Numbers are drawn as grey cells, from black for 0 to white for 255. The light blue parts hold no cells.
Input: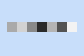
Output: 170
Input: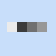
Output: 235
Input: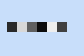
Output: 41
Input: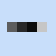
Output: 93
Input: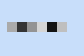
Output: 170
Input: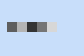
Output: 94
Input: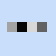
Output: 163
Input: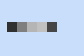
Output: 48
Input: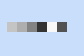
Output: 196
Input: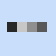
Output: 39
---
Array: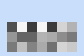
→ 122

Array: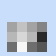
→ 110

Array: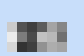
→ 214

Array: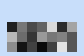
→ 141

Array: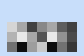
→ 114

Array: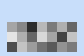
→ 78

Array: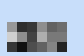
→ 55

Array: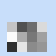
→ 47

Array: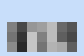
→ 139
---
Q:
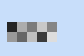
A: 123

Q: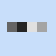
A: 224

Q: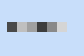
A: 160

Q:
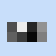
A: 38

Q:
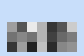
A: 234

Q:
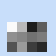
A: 29

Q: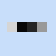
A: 36
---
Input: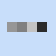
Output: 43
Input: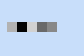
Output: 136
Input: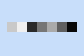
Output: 8
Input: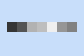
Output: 129
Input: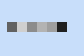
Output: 32
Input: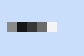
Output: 244
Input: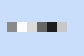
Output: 199
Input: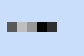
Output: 47
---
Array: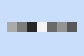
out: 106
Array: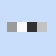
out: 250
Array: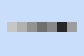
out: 136
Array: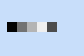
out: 180
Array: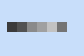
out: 160
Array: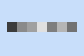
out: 126
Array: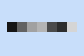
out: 75
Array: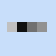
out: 16
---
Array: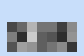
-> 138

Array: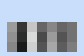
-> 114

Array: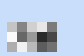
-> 123

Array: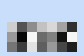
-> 48

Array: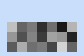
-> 181

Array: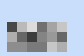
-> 198

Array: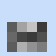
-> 58
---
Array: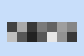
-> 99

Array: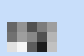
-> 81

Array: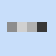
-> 208

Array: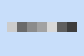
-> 216

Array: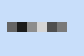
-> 213

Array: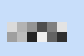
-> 78
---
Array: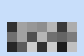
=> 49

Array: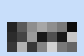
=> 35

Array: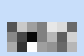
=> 84

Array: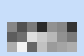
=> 134

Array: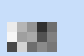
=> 235

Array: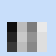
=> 14

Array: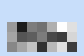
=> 154

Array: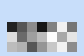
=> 34
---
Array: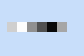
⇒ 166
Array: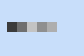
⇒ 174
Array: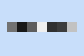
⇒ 194
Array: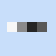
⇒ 88
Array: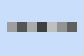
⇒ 96
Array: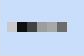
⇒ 108
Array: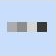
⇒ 57
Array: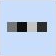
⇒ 45
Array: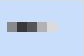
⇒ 219
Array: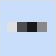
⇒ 137
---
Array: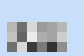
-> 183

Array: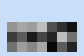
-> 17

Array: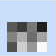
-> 32

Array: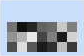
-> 127

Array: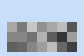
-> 86

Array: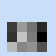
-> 40

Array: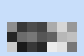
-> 152

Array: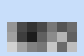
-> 107

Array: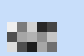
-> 69
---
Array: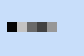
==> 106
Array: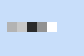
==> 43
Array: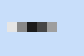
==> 27
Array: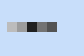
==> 32
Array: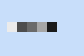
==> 106
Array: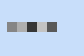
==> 54
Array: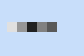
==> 33
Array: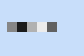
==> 177
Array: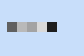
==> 163
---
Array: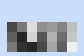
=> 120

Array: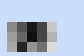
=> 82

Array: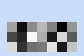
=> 14

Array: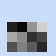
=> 8

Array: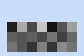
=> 169

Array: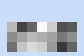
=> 68
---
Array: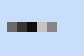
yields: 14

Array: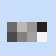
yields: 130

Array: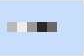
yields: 153

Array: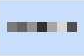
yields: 166

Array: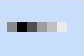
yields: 157

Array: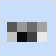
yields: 10

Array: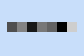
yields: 99

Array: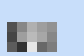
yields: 230
